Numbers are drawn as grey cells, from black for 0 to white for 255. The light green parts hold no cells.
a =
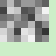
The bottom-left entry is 227
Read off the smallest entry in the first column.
67
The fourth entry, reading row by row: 154
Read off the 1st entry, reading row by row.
124
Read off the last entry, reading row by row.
139
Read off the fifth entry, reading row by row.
154
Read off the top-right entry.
96
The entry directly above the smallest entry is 139
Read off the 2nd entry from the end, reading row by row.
108
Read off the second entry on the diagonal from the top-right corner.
170
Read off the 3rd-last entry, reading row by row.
242
